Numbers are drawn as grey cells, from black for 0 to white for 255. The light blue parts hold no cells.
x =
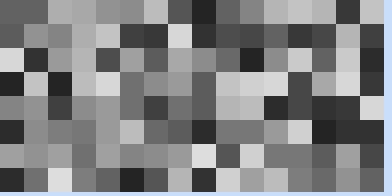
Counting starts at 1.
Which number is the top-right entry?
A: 195
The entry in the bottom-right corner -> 98
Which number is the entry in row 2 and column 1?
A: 92
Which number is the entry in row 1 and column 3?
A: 174
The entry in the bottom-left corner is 44
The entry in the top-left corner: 98
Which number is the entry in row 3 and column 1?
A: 215
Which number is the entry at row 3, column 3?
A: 154
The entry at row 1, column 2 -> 98

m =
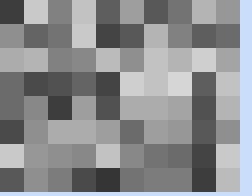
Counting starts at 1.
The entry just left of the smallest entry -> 74
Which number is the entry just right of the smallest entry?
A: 115
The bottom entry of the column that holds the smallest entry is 53
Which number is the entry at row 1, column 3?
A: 129
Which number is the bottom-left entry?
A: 87
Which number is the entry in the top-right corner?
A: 151
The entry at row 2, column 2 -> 100
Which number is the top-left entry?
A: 61
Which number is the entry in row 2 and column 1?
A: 143
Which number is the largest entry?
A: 214
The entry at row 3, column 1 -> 172
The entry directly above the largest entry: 180
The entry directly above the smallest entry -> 194
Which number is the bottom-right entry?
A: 187
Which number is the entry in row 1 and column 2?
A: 201
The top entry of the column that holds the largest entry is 115
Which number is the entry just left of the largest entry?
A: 194

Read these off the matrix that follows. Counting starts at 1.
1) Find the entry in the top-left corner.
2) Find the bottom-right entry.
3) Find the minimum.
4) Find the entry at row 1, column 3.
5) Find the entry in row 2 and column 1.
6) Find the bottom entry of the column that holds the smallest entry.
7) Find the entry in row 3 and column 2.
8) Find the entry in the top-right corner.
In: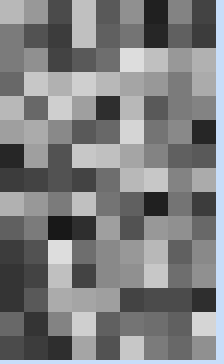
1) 184
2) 144
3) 24
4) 75
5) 123
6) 46
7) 144
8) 67
